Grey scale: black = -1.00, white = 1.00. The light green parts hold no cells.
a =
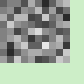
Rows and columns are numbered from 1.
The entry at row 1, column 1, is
-0.24
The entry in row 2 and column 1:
0.01
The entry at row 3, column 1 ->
0.35
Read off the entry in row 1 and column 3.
0.01
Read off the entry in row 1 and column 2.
0.01
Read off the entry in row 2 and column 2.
0.13
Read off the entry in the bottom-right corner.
0.35
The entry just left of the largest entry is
-0.24
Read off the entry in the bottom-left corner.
0.24
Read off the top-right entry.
0.46
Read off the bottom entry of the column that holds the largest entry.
-0.36

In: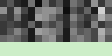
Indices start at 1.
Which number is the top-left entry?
-0.56
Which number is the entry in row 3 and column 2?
-0.56
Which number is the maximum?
0.63
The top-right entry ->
-0.10
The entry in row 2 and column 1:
0.14
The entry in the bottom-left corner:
-0.21
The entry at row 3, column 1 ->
-0.44
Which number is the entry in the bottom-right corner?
-0.32
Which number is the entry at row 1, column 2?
-0.32
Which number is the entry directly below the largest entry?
0.37
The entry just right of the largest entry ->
-0.44
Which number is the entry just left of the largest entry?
-0.79
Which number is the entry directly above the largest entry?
-0.56
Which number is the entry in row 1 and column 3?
-0.67
